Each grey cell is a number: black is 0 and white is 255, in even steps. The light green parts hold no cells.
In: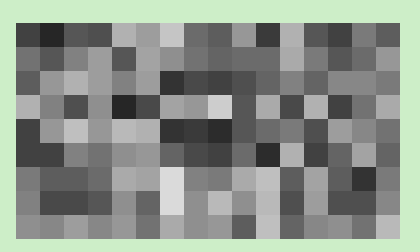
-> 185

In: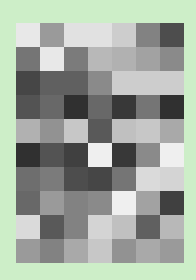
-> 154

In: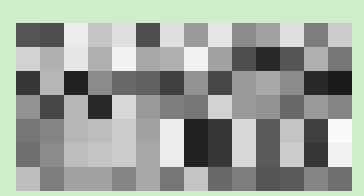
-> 111

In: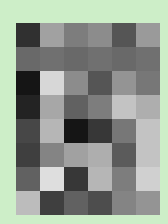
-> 148

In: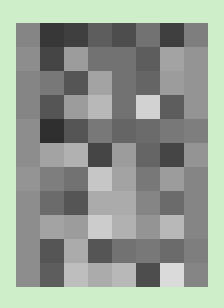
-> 133

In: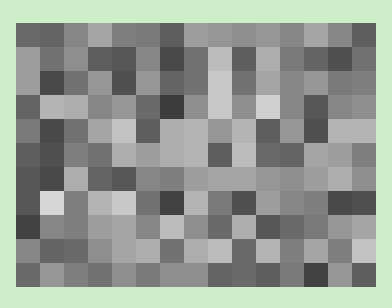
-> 94

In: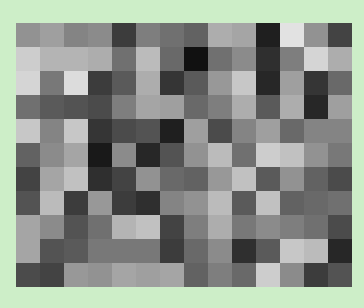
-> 83
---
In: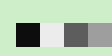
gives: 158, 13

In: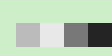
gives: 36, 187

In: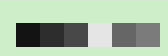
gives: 123, 19

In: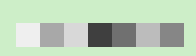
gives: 134, 239

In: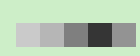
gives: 147, 202

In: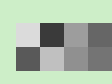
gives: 102, 89
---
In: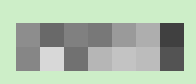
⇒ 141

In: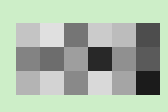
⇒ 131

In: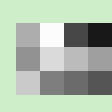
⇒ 146

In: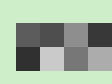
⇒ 92

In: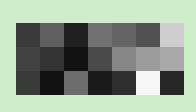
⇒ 66

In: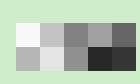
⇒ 249
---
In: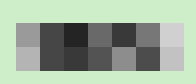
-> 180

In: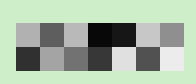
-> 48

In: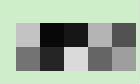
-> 115

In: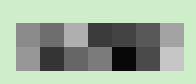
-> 151

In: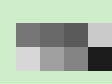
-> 215

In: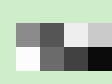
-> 252
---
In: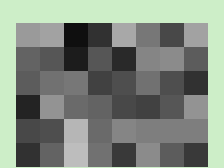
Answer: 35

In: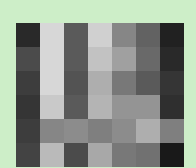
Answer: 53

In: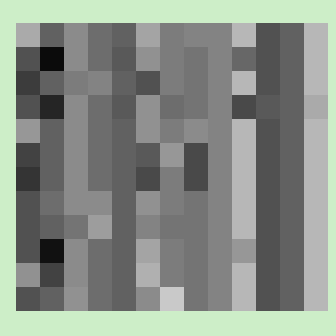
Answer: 81

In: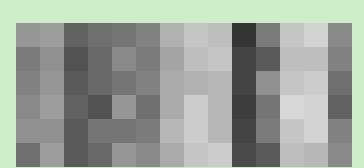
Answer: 137

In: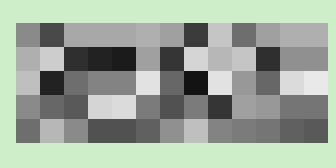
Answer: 191

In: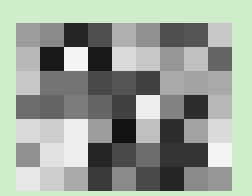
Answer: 218
